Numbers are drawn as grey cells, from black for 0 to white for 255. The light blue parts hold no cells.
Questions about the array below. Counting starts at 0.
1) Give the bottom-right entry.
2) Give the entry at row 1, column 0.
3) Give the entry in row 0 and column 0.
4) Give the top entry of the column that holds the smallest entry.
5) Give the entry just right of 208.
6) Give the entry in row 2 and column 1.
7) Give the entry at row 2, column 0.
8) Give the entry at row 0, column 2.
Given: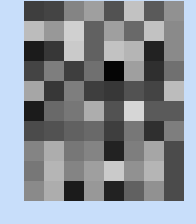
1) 75
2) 188
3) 62
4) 82
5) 97
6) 55
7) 27
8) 132

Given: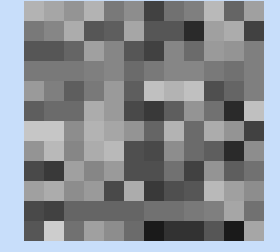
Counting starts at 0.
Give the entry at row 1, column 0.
121
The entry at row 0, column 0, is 179
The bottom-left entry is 86
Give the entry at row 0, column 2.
148
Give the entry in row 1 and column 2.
172
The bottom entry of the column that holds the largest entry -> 205
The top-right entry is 160
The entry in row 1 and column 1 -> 134
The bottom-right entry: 166
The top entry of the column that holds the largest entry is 166
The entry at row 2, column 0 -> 86

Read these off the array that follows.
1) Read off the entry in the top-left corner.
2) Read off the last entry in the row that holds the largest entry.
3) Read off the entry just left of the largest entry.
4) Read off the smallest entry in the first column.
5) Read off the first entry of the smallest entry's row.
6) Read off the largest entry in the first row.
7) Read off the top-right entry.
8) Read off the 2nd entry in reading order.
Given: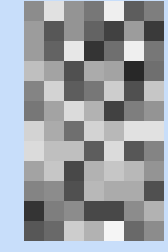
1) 140
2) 140
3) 178
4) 52
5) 191
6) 239
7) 126
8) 225

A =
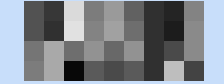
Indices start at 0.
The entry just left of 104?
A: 146
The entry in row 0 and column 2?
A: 218
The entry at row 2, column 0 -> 117
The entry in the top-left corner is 82
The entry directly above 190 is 74
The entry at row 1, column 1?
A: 48
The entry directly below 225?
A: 110
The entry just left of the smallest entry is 169
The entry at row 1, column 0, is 82
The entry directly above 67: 138
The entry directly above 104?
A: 161

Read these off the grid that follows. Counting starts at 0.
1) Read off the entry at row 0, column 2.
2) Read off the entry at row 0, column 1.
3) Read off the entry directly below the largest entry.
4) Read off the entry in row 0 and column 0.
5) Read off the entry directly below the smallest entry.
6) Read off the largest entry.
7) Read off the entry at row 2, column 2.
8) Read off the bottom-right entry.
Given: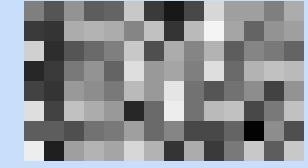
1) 147
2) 85
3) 179
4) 127
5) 200
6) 244
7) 85
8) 200

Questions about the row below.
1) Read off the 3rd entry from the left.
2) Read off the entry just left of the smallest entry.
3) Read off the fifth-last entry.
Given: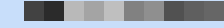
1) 185
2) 66
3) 129
